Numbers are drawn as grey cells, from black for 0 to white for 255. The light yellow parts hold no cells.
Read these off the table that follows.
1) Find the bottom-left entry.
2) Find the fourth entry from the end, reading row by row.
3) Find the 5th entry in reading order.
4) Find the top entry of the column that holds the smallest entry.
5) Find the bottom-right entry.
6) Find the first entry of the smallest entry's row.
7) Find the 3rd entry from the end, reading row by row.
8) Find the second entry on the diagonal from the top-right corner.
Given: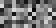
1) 31
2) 106
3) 47
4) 62
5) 77
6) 31
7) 137
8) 121

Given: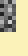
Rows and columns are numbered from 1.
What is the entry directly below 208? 47
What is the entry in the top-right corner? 178
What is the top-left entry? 122
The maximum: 208
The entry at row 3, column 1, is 136
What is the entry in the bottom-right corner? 72
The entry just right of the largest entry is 72
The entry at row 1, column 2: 163
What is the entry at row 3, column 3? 194
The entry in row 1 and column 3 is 60

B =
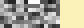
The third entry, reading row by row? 38
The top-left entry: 190
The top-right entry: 132
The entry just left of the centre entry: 158
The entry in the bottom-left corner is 190
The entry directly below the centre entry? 80
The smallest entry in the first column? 65
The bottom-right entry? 65
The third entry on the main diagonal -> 107
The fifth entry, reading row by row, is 221
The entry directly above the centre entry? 235
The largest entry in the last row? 221
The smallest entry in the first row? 26
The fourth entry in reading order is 38
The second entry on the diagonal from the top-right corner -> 174
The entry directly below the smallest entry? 146
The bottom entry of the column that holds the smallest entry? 94
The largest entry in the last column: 235
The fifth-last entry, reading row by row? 38

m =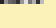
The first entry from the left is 38
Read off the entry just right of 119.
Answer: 175
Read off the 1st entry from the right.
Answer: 188

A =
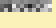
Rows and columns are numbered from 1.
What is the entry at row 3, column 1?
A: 90
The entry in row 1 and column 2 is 130
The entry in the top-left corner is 130
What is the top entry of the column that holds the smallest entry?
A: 130
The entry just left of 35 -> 90
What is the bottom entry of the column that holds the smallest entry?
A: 116
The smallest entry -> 35
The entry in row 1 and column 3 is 116
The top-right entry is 159
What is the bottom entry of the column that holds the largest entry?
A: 159
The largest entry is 242
